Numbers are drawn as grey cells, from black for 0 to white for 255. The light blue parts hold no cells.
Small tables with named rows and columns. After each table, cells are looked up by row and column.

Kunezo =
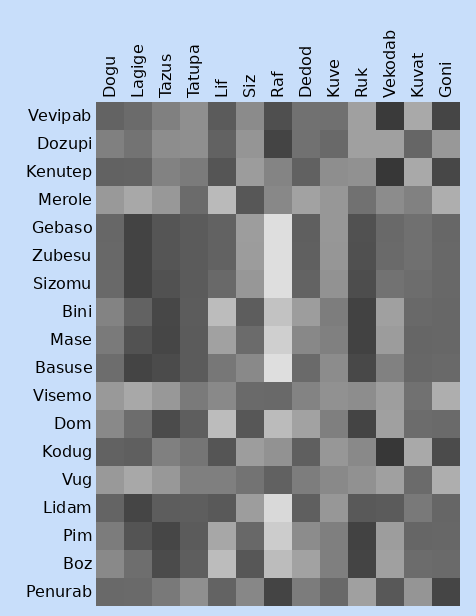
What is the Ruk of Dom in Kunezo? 68
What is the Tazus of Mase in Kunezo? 70
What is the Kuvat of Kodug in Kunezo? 169
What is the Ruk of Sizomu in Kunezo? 77
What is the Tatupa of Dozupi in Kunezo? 143
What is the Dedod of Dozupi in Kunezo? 113
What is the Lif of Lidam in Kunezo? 89
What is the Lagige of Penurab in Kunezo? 106
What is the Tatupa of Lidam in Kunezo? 94

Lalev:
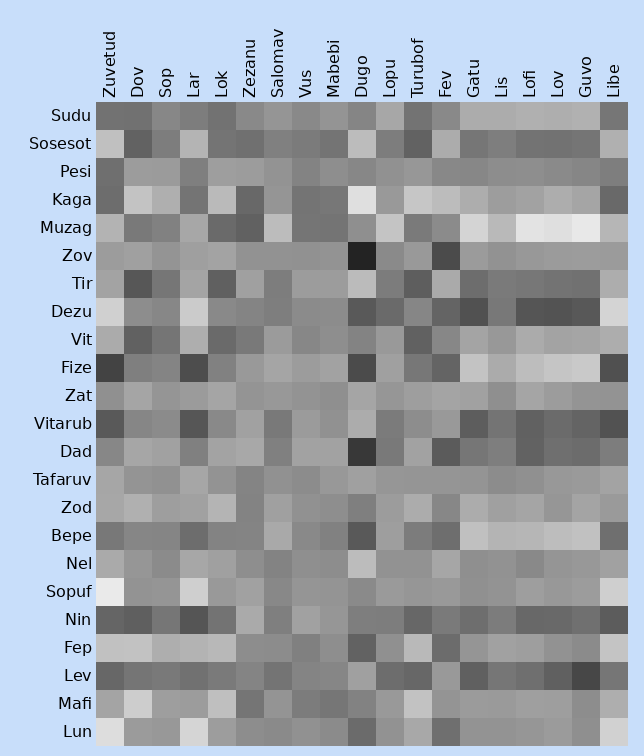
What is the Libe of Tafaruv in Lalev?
163
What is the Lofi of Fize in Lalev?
189
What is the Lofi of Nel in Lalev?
137
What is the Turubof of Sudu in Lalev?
115
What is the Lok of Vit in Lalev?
106
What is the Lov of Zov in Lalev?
155
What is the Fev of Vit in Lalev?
135
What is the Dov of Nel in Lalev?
150
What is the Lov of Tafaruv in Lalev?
152
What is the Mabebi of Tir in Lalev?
156
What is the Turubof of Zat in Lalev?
158
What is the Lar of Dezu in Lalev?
203
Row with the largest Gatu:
Muzag

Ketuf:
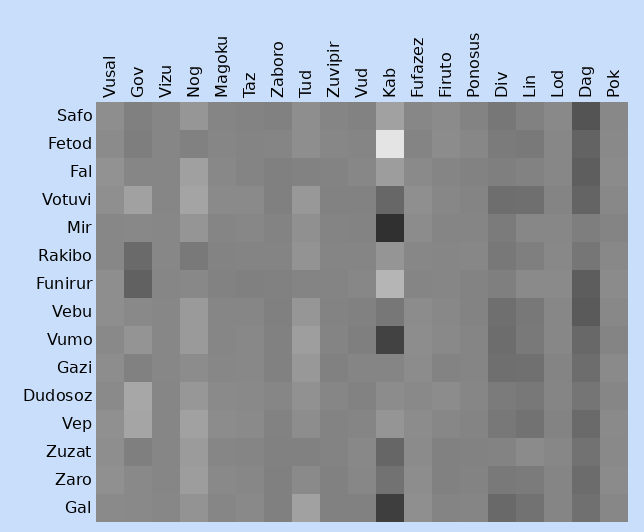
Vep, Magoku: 140
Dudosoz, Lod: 133
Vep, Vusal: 144
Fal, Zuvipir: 131
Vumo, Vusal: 137
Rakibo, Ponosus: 135
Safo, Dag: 84
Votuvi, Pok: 136
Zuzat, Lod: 135
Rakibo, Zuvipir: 133
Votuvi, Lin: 111
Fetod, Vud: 133
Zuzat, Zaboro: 129
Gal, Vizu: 135
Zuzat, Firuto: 129
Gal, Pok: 135

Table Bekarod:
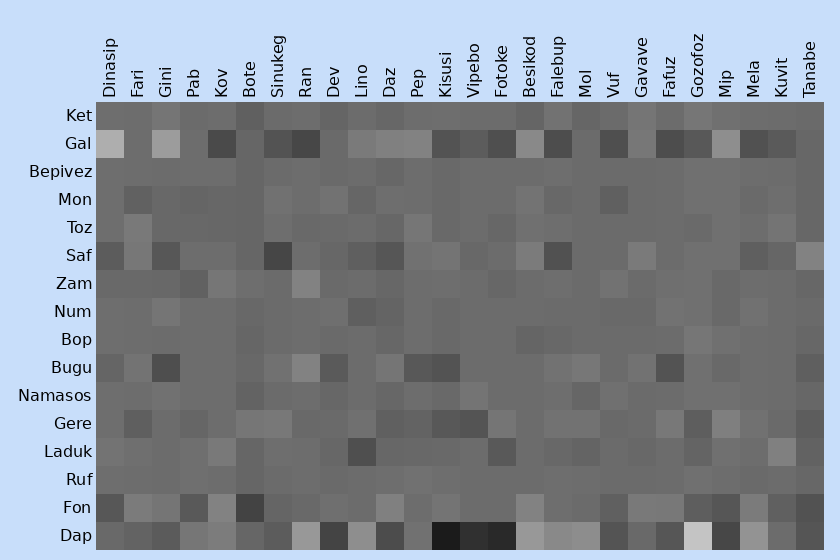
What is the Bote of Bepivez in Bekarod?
102
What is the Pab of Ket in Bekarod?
107
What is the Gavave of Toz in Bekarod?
107
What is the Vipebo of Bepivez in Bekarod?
108
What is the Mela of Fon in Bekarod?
123
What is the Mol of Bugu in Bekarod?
119
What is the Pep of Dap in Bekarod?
113
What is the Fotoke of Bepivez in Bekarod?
108
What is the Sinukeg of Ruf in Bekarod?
107
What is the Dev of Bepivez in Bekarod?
106
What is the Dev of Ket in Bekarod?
101
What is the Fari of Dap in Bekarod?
99
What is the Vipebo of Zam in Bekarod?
108

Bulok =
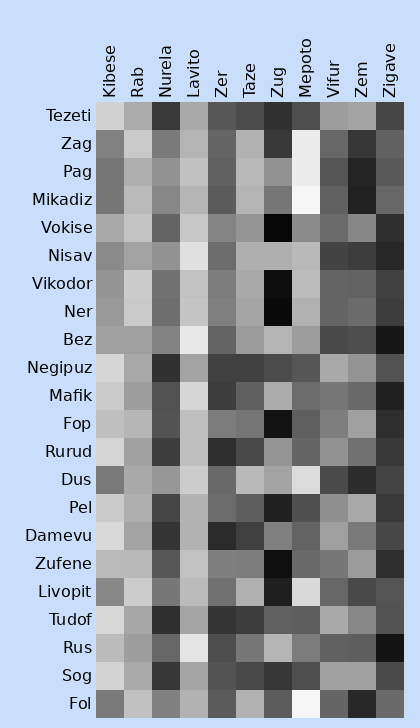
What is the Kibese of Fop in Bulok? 191
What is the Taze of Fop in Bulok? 117
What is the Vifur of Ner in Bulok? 100
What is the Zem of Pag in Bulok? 36
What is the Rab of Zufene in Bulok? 185
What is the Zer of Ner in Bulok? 128

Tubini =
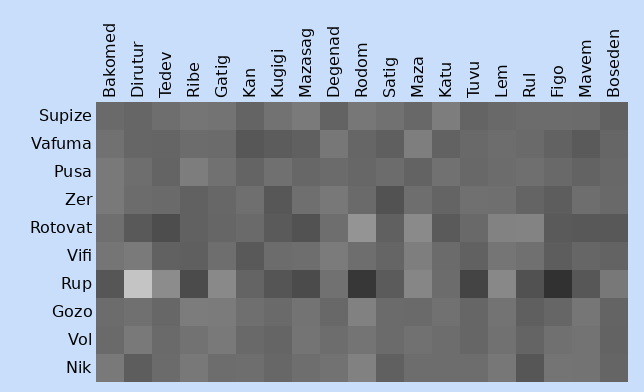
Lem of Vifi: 117
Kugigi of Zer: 87
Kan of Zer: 111
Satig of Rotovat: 96
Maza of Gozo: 106
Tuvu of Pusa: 104
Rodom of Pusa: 103
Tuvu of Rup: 68
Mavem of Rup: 87

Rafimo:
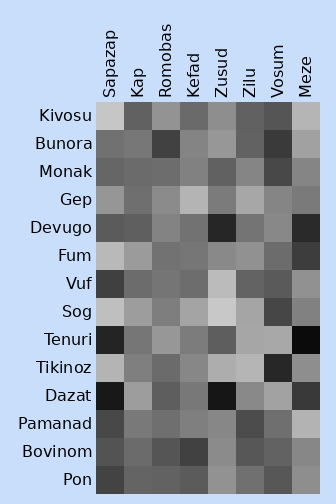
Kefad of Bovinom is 65
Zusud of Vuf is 187
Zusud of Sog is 200
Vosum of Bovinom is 98
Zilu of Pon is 112
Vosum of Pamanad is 111
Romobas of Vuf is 117
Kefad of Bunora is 132
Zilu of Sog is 165
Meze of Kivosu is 181
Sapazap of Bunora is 113
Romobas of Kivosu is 147
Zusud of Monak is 97
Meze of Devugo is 42
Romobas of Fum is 114
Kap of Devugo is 95
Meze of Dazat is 57
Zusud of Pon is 146
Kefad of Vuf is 109
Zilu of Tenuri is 166

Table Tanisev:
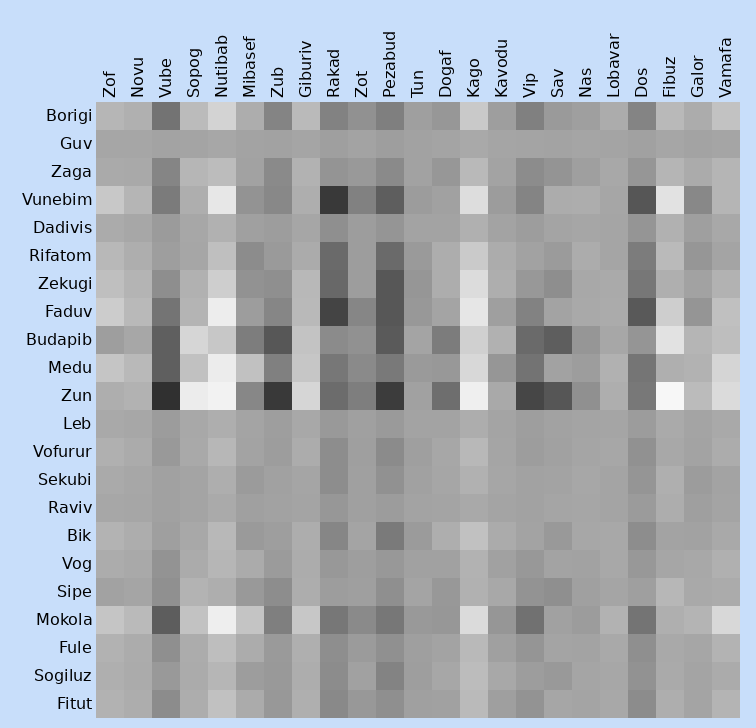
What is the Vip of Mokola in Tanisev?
113
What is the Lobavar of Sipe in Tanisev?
165
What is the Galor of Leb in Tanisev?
164
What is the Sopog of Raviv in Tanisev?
164
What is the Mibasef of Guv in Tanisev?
163
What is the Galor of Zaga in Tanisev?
171
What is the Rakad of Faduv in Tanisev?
68
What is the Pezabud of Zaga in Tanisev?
138
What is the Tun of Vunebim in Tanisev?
156
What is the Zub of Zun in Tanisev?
57
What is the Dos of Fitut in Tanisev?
140
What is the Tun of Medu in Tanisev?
154
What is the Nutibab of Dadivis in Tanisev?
177
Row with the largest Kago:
Zun

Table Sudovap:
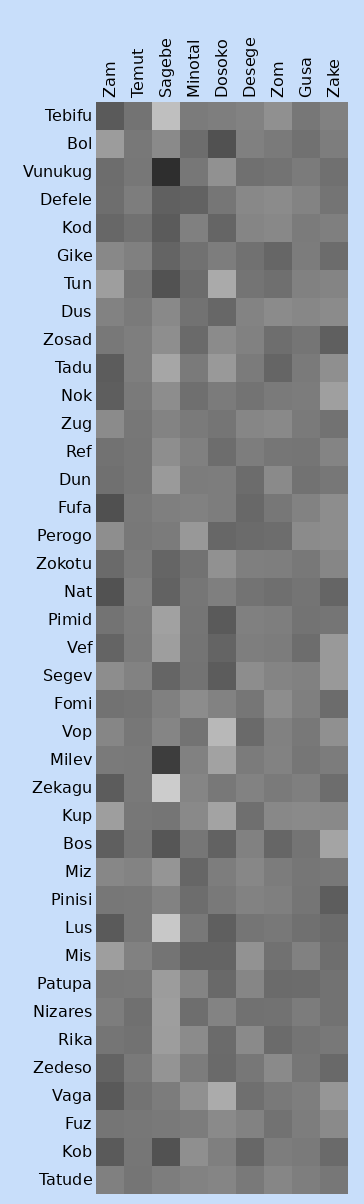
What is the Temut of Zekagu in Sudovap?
121
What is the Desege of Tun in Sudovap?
116
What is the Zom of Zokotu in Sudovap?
126
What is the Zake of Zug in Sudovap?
114
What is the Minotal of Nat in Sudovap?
118
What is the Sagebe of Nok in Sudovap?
141
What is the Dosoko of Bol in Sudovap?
81
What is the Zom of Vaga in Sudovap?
121
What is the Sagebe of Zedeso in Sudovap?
148
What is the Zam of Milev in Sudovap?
122
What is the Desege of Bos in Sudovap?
129
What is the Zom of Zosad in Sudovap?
110
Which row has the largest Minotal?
Perogo

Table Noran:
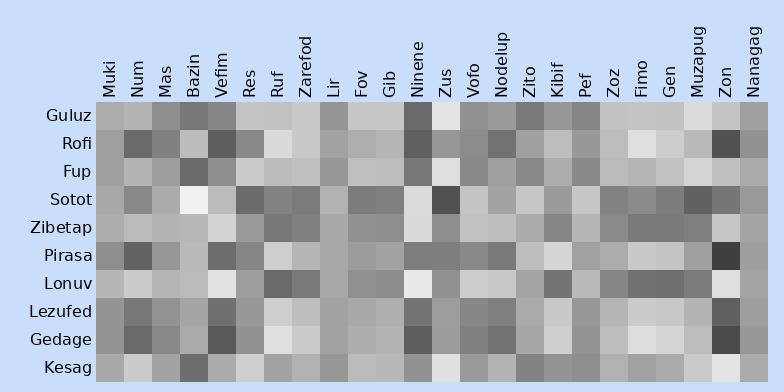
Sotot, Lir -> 178
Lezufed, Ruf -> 206
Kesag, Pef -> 143
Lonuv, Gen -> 110
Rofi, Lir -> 162
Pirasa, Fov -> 156
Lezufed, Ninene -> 115
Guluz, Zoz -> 194
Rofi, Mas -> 129
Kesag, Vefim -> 171
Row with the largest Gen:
Gedage

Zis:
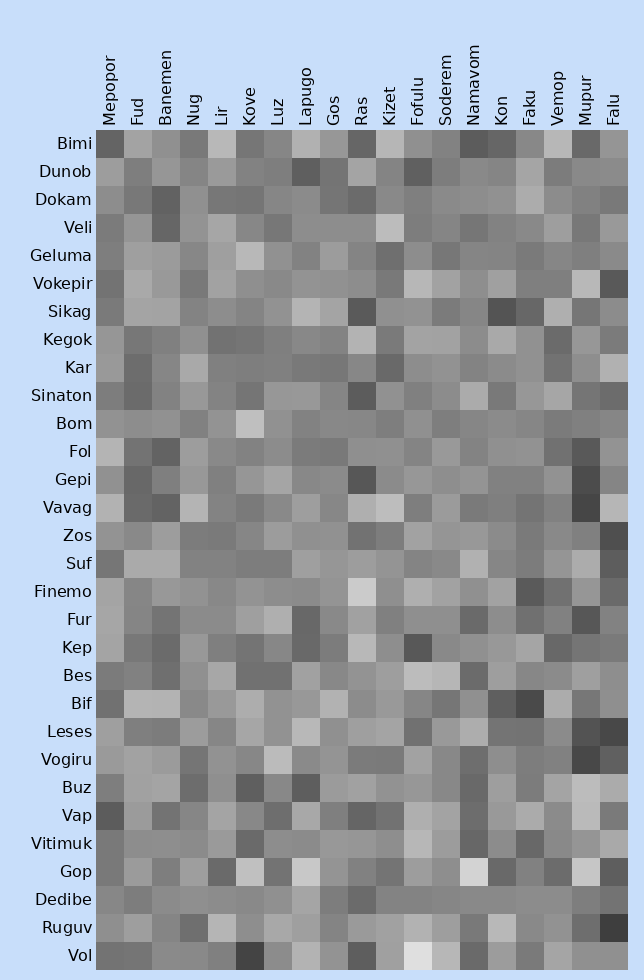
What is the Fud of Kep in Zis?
120
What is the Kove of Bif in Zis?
173
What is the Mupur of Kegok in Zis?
151
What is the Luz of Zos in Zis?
156
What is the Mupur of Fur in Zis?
87
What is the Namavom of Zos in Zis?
152
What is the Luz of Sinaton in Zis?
151
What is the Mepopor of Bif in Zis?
113
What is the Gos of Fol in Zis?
121
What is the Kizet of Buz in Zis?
146
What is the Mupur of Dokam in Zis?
129

